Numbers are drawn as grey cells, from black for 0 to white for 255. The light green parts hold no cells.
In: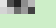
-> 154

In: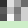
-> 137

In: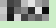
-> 95

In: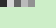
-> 186

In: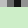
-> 21

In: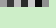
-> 12

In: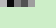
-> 82
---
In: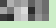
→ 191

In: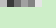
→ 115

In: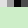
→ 7

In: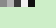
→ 58

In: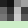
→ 203

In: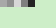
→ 215
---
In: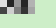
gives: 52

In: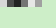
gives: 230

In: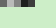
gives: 30

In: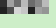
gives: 160

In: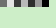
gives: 154

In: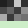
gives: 128

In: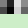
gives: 208

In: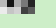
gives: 64
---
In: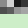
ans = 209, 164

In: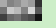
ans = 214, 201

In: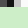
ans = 250, 199

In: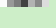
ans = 251, 220

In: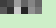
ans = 201, 158

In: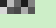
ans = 215, 188
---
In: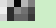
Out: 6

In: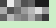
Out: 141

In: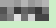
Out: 152

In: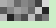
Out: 106

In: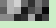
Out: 209

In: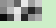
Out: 99

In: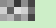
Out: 55

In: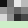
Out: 232

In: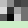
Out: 62

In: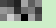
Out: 33
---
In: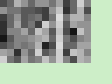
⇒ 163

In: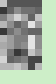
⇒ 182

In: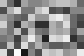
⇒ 236

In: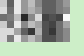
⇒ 137

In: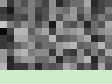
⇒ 81

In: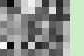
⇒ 211

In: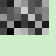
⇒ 193

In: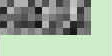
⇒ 112
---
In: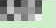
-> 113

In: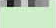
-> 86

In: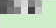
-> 213

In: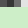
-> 54

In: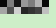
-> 125

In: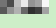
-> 147

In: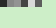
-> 68

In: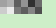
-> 147
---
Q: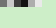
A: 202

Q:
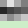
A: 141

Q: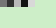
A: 48

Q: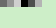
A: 150

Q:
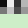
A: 197

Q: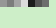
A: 124

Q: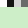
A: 20

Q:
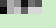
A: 173

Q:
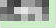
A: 131
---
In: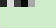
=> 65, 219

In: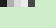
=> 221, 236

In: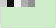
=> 241, 241

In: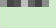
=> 190, 190

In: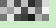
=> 76, 243

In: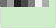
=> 72, 242

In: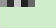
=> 202, 202

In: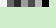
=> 156, 244
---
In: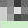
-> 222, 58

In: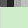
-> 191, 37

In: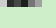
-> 205, 29

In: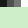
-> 250, 24

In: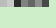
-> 202, 46

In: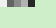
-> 240, 39

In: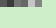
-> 197, 59
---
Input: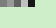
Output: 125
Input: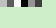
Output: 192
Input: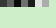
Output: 55
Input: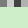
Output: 123
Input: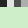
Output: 35
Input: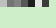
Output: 190
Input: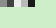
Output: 141
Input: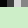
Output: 5
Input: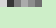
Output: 214
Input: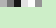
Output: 179
